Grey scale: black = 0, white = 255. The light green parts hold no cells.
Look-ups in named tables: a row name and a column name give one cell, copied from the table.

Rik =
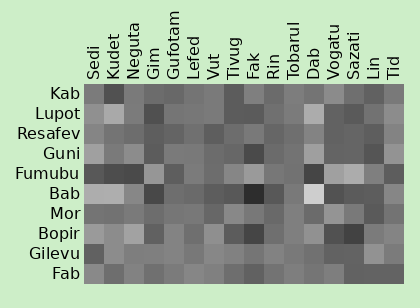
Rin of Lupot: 112
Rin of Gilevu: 130
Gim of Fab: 112
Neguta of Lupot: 123
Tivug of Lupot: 92
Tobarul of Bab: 121
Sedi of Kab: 123
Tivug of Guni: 103
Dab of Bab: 206
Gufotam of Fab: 123
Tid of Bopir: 132
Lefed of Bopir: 111
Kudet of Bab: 174

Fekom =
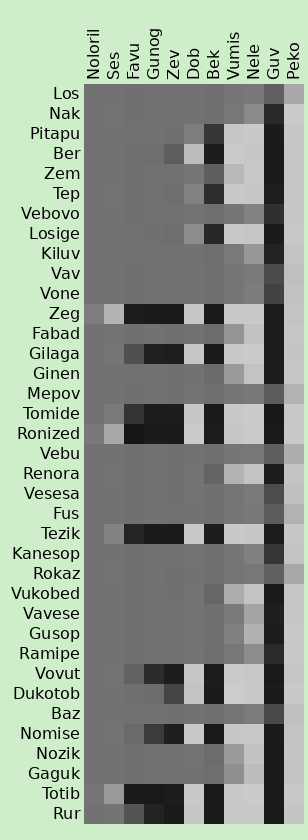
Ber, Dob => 188
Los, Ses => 114
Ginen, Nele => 195
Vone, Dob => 114
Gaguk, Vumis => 143
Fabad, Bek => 108

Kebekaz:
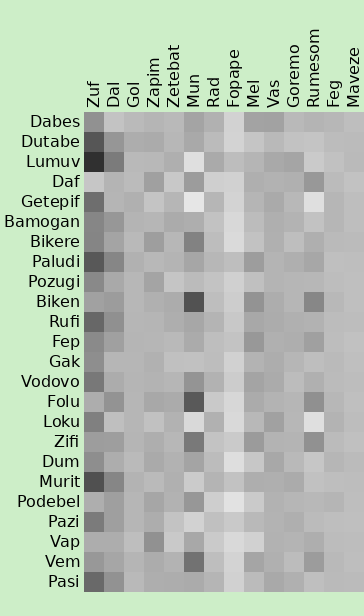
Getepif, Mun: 230
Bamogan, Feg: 182
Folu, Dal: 147
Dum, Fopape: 222
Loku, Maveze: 189
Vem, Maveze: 190
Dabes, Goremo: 185
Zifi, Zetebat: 183
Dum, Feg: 182
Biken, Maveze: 191
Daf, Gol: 187
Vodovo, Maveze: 189
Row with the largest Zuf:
Daf

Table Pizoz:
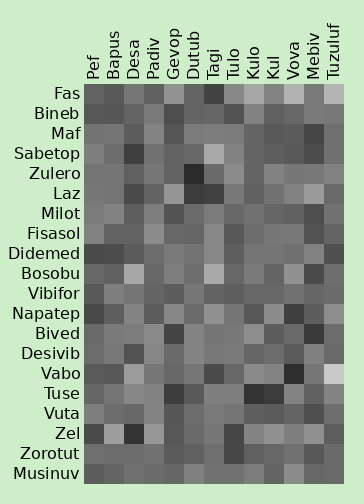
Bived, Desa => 125
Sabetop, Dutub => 104
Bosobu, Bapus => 96
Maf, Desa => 92
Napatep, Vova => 63
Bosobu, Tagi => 169
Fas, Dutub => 100
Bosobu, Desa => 167
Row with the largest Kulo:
Fas

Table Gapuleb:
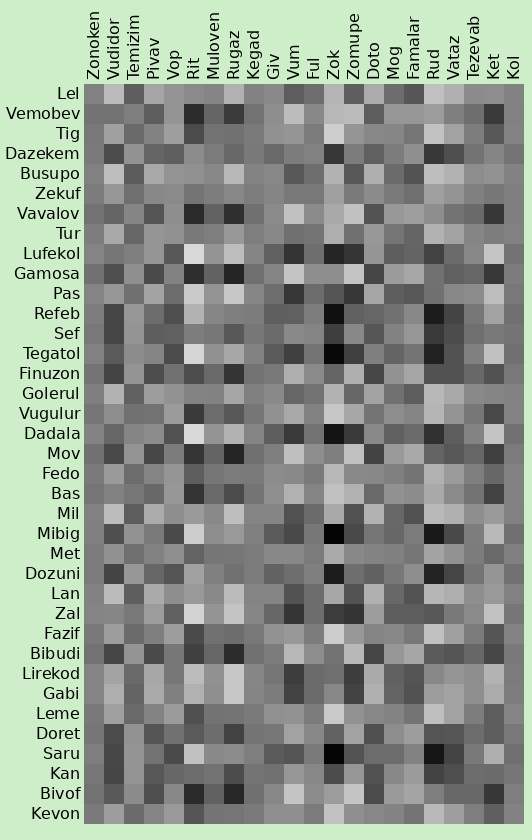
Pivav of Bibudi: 74
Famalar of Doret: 157
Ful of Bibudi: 141
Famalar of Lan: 83
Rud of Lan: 182
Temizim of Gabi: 99
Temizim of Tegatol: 140
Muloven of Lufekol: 148
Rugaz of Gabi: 199
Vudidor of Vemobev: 114
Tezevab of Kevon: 126
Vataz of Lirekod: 149
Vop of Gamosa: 130
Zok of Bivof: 156
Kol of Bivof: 126

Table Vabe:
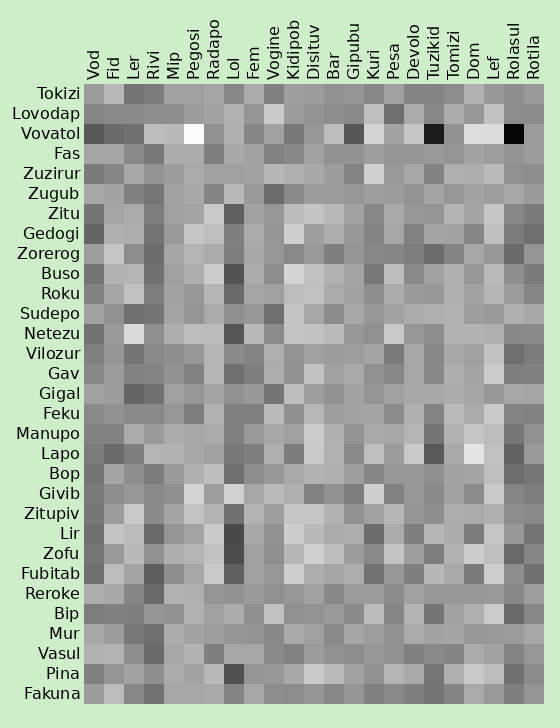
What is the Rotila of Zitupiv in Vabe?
137
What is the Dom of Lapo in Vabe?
229
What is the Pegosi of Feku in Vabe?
125
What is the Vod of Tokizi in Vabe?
155
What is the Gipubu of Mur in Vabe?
165
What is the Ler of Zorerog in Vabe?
140
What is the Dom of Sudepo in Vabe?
158
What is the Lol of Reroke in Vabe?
146
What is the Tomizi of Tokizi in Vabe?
140

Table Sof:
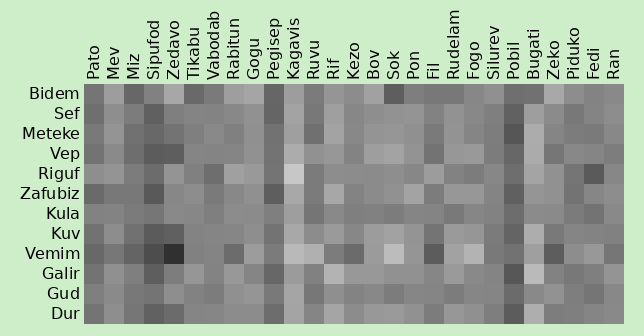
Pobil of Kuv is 100
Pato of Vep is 115
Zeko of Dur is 125
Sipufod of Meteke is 104
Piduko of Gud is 126
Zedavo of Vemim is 48

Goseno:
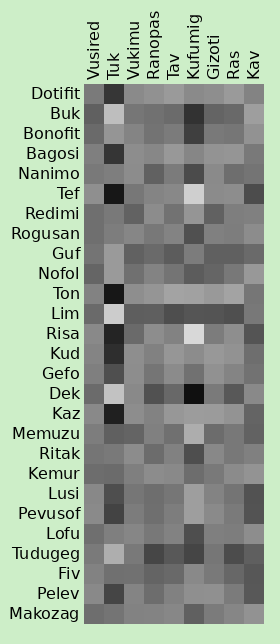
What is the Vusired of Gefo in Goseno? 127
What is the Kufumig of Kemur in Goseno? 109
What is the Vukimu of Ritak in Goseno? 140
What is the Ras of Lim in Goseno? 79
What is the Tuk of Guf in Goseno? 154
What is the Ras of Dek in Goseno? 88
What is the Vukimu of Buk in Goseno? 118
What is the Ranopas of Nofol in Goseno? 131

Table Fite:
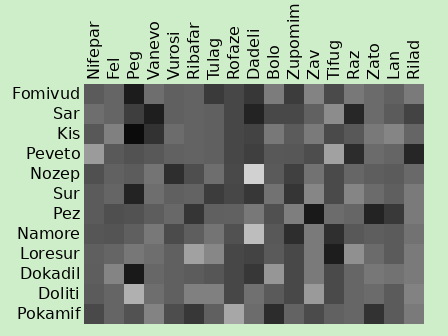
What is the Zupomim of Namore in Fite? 45
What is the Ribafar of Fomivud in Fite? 99
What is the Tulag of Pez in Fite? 96
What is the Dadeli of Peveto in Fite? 63
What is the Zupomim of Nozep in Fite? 64
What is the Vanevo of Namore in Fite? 120
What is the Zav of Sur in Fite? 134
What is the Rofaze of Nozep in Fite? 73
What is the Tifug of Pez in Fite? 108
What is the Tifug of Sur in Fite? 74
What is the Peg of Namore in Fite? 95
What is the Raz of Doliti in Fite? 102
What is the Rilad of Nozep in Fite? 105
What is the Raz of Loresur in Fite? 144
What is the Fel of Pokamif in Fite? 101
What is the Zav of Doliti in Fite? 154
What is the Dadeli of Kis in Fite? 67
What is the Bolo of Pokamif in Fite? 44
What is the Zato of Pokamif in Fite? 50
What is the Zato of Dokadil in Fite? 119

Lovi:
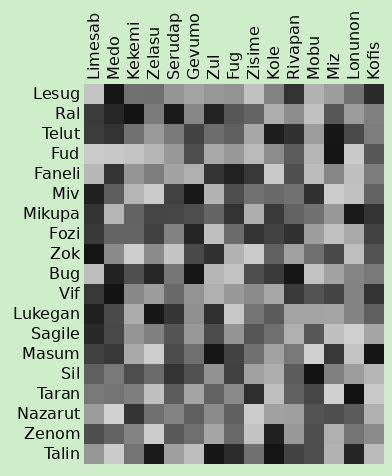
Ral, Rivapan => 141
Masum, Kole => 162
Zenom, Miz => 175
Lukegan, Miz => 165
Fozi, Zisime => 52
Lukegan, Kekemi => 172

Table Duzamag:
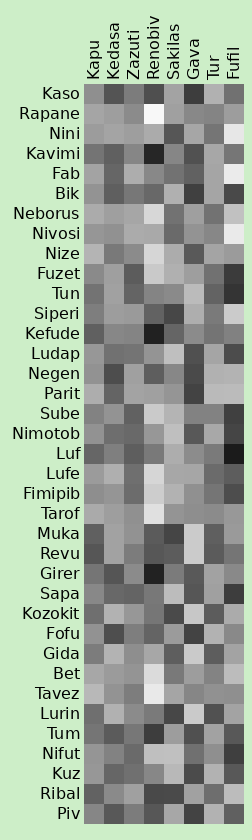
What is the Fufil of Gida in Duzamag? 163
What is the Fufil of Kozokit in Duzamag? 171
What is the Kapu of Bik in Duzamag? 147
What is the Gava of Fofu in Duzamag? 67
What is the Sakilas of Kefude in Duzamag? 101
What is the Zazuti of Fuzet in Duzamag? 92
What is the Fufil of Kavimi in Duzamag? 118

